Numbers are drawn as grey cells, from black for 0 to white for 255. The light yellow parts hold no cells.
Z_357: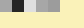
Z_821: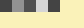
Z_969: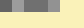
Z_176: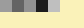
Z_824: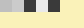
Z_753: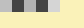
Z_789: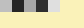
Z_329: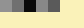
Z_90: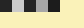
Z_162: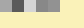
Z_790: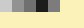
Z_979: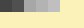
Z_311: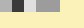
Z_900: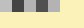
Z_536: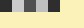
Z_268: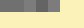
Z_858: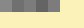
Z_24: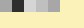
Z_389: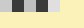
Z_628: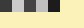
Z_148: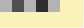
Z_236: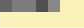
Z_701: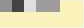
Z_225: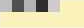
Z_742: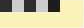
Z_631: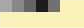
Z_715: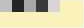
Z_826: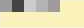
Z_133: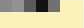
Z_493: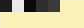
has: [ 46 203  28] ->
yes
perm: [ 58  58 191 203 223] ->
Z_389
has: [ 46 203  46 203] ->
yes
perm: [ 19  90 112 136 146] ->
Z_133
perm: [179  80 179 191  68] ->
Z_900
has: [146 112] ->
yes
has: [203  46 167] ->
no

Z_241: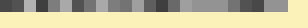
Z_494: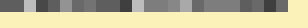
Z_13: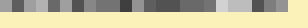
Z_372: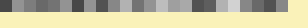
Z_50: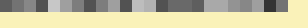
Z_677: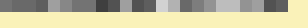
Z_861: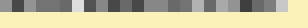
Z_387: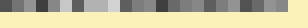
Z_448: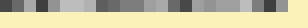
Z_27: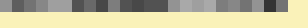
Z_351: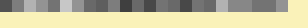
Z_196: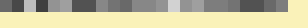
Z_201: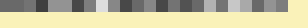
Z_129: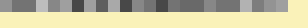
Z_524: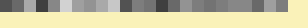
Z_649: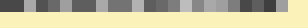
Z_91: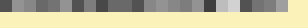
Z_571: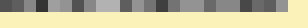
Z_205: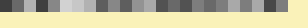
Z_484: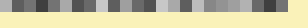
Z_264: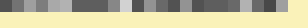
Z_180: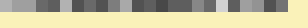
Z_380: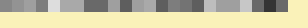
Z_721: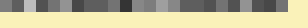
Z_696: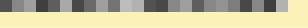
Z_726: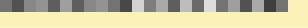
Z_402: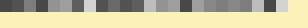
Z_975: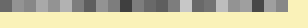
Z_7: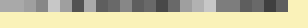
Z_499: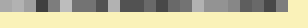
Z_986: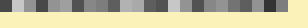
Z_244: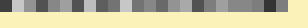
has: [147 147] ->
yes
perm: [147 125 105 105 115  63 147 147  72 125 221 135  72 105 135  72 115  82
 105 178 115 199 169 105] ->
Z_201
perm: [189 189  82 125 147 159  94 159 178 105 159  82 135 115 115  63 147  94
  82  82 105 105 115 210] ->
Z_13
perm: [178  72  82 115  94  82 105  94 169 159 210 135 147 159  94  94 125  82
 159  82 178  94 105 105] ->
Z_180
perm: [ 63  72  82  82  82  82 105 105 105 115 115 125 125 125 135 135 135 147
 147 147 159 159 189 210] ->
Z_196
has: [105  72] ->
yes
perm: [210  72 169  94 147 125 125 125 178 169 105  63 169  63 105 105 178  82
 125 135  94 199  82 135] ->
Z_205

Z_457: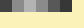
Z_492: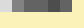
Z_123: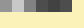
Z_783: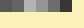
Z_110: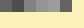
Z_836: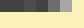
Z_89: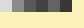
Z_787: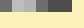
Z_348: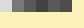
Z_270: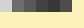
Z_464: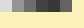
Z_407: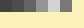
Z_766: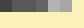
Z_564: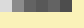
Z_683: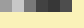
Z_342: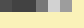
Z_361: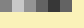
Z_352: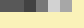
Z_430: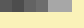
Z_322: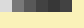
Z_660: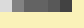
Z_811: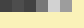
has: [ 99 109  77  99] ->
no
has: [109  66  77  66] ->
no

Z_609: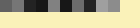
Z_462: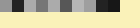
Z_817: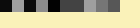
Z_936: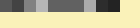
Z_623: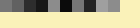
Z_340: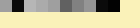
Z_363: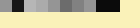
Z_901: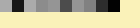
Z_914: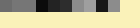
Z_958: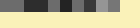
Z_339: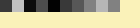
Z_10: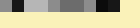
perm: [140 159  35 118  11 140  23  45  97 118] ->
Z_623
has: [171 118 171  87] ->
yes

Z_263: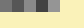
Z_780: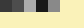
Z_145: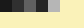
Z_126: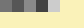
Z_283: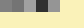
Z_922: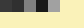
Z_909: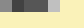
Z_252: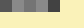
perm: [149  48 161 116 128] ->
Z_283
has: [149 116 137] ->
no
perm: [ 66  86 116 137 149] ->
Z_263
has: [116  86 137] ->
yes
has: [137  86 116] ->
no

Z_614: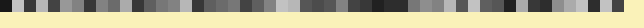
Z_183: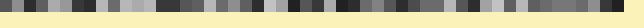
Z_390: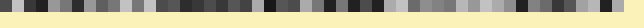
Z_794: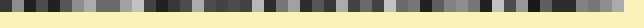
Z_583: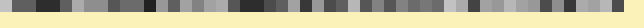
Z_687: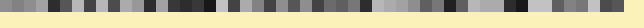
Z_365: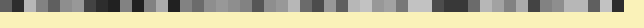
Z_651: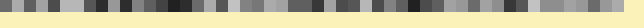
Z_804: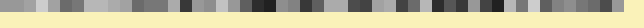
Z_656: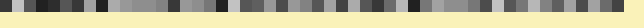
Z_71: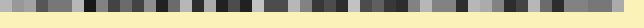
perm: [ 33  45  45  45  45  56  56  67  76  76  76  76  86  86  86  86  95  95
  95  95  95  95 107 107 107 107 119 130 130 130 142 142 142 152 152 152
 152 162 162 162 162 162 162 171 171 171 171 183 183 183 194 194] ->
Z_583
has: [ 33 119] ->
yes
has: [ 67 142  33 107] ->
yes
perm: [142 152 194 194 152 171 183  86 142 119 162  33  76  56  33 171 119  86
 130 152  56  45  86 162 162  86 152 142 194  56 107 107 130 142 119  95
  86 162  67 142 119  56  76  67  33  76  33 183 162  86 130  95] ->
Z_656
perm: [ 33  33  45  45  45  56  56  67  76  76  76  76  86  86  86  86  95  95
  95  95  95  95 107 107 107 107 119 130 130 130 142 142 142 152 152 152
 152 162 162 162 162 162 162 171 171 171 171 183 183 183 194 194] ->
Z_651

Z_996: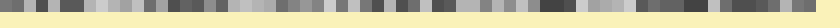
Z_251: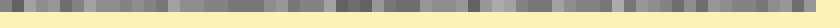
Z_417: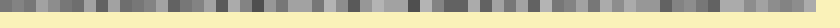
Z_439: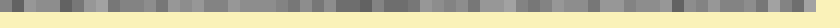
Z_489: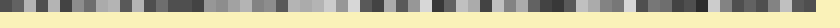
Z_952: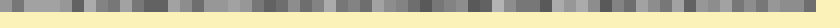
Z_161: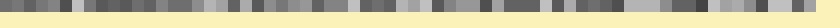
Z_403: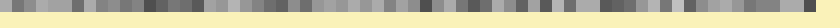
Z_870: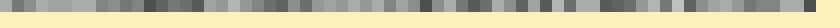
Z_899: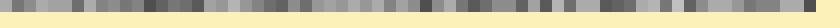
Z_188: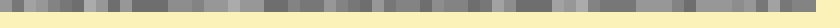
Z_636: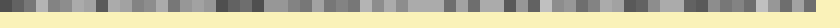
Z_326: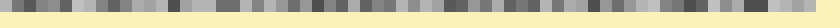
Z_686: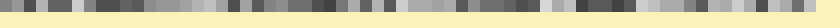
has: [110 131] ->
yes
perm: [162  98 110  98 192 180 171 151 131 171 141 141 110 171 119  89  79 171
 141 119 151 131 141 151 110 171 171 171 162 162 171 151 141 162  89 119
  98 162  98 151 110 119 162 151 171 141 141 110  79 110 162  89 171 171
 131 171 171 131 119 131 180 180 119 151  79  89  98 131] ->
Z_870
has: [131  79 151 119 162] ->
yes
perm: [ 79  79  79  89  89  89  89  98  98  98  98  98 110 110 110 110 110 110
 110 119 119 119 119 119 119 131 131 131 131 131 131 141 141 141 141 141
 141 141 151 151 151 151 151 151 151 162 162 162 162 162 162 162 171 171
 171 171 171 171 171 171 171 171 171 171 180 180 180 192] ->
Z_403
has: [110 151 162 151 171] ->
yes

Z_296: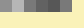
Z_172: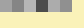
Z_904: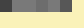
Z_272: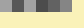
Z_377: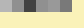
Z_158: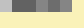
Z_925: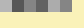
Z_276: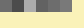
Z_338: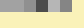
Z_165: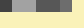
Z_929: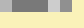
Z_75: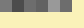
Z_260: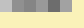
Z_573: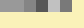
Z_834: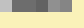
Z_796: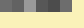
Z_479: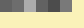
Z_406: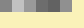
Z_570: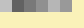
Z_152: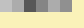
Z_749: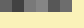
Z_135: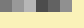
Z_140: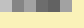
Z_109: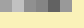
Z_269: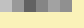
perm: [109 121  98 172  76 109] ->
Z_276
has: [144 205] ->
no
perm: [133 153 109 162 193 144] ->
Z_260

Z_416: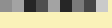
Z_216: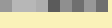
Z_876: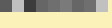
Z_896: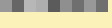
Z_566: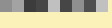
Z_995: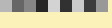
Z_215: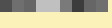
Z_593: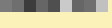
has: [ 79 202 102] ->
yes
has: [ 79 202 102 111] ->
yes
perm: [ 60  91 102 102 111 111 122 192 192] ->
Z_876
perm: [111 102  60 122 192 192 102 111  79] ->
Z_215
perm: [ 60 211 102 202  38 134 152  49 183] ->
Z_995
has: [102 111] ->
yes

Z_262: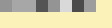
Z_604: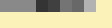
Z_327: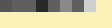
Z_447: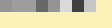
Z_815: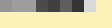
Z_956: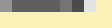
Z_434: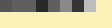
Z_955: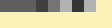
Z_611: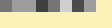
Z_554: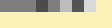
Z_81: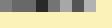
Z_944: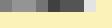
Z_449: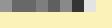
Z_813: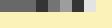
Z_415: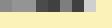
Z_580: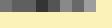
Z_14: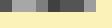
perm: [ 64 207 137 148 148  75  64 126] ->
Z_415
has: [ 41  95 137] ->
yes

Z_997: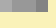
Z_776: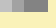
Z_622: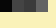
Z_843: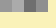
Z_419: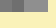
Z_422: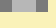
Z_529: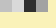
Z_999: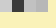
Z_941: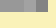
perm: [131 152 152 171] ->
Z_997
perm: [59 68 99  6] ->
Z_622

